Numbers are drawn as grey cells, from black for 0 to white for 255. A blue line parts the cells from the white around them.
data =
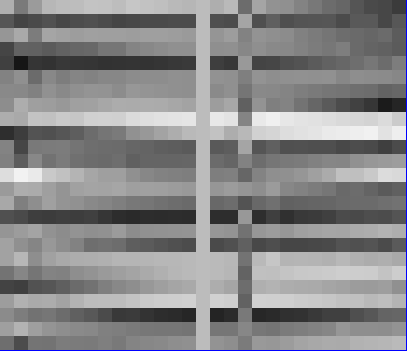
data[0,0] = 175
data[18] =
[162, 183, 142, 161, 169, 173, 174, 176, 181, 181, 181, 183, 183, 185, 188, 186, 183, 115, 185, 198, 180, 181, 180, 177, 184, 176, 172, 175, 169]
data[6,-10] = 136
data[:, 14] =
[188, 188, 188, 188, 188, 188, 188, 188, 188, 188, 188, 188, 188, 188, 188, 188, 188, 188, 188, 188, 188, 188, 188, 188, 188]
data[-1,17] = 123
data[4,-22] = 50
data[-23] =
[150, 169, 124, 165, 161, 157, 160, 159, 159, 157, 159, 159, 157, 154, 188, 149, 157, 130, 147, 143, 140, 129, 123, 117, 109, 106, 102, 107, 92]
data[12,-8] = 150
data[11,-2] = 154
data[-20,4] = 125
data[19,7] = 154
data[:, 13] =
[182, 76, 154, 144, 58, 143, 143, 163, 229, 185, 90, 102, 126, 153, 106, 44, 148, 76, 185, 185, 169, 208, 38, 116, 144]
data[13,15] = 150
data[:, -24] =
[189, 77, 157, 102, 54, 133, 144, 160, 198, 94, 116, 112, 180, 161, 145, 61, 147, 130, 173, 142, 107, 179, 96, 138, 123]
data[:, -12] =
[108, 165, 130, 135, 153, 127, 117, 96, 132, 184, 165, 130, 102, 149, 83, 152, 114, 96, 115, 99, 109, 98, 121, 135, 123]
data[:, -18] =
[191, 74, 159, 140, 53, 141, 146, 171, 225, 163, 95, 101, 130, 159, 113, 44, 146, 85, 183, 176, 159, 205, 45, 118, 137]
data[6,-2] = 99
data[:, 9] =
[198, 72, 157, 132, 52, 140, 151, 171, 219, 145, 102, 96, 144, 159, 120, 42, 140, 94, 181, 164, 142, 195, 59, 122, 132]
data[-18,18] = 147
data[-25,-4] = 85
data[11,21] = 123
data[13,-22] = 163
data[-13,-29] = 221
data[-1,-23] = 122
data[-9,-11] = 151
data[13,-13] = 156
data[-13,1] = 242
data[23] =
[159, 179, 159, 148, 142, 138, 136, 128, 126, 122, 119, 118, 118, 116, 188, 118, 118, 135, 119, 116, 123, 126, 130, 134, 150, 142, 142, 141, 147]
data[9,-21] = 122
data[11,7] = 106
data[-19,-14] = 138
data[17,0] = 162
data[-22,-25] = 98
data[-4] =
[157, 177, 170, 172, 163, 179, 188, 189, 189, 195, 202, 205, 206, 208, 188, 209, 206, 98, 208, 207, 207, 203, 201, 198, 193, 192, 185, 190, 180]
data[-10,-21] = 45
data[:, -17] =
[185, 76, 157, 144, 56, 144, 144, 167, 227, 173, 93, 101, 128, 156, 109, 45, 147, 80, 183, 182, 165, 206, 43, 118, 142]
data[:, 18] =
[165, 79, 147, 143, 68, 147, 137, 147, 233, 209, 85, 109, 131, 142, 104, 46, 151, 72, 185, 192, 175, 208, 39, 119, 153]
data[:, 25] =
[85, 89, 106, 106, 110, 142, 111, 65, 214, 238, 77, 145, 191, 108, 107, 73, 171, 80, 176, 205, 156, 192, 79, 142, 178]

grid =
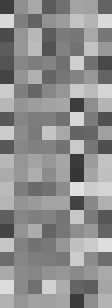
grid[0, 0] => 62
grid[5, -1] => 100
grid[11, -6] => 163
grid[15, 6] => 122
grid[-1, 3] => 159
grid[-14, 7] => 81
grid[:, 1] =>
[144, 126, 150, 150, 134, 148, 127, 148, 133, 140, 135, 149, 151, 125, 147, 135, 147, 129, 134, 138, 138, 149]
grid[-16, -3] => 201
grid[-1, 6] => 142
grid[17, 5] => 191
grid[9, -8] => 203
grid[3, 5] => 115
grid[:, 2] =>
[167, 99, 183, 187, 125, 176, 103, 158, 124, 122, 128, 163, 173, 106, 154, 127, 172, 115, 126, 133, 112, 161]
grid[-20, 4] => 123
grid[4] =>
[84, 134, 125, 132, 113, 207, 113, 72]
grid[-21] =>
[217, 126, 99, 145, 155, 195, 180, 218]
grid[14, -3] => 67
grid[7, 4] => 166
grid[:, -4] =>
[112, 155, 123, 129, 113, 119, 150, 166, 113, 167, 115, 166, 163, 140, 164, 117, 118, 149, 120, 150, 172, 165]
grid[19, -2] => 150
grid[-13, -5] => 196
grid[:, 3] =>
[90, 145, 93, 82, 132, 101, 135, 162, 126, 196, 130, 151, 140, 113, 164, 130, 100, 121, 124, 146, 209, 159]
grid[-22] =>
[62, 144, 167, 90, 112, 163, 161, 99]
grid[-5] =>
[198, 129, 115, 121, 149, 191, 202, 222]
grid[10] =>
[88, 135, 128, 130, 115, 201, 118, 79]
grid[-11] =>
[184, 149, 163, 151, 166, 59, 156, 194]
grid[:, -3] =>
[163, 195, 119, 115, 207, 131, 201, 60, 214, 99, 201, 59, 54, 224, 67, 199, 141, 191, 203, 138, 100, 59]

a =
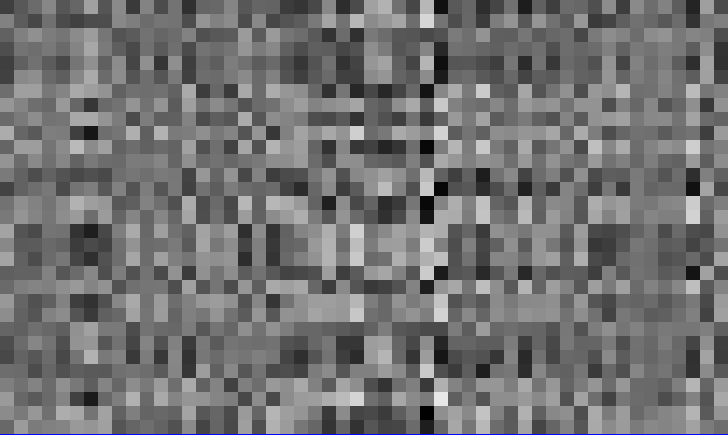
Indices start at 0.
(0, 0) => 63
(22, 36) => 129
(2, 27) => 108
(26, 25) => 128
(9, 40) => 103
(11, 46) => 126
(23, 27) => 125
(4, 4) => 72
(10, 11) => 106
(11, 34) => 145
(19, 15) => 116
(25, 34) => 82
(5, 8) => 141
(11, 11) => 133
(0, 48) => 93
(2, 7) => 118
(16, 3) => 116
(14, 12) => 80
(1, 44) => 95
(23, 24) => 90
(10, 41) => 74
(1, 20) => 84
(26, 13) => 54
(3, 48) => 121
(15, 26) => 82
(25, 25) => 43
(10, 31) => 125
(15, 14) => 78
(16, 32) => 83
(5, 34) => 89
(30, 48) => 138
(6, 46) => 113
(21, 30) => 139
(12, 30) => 184
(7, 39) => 148
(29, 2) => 151
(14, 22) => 99
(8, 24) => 89
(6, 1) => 159
